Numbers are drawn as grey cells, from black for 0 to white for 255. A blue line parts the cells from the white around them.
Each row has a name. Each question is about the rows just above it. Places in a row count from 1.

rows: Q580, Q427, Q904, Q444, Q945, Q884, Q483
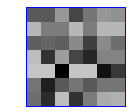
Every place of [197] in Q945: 1 2 4 5
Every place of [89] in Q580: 1 2
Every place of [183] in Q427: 1 4 6 7
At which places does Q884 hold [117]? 1 4 6 7
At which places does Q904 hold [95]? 1 3
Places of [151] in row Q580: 3 6
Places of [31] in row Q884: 2

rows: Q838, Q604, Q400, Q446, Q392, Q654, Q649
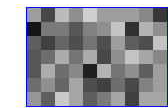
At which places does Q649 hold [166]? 4 7 9 10
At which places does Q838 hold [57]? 10
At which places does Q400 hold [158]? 7
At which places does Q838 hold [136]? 9
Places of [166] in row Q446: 9

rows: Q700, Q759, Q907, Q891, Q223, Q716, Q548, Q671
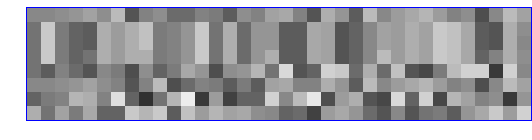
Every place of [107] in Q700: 11 12
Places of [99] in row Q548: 1 8 16 17 28
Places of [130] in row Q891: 11 34
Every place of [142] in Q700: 3 6 10 16 32

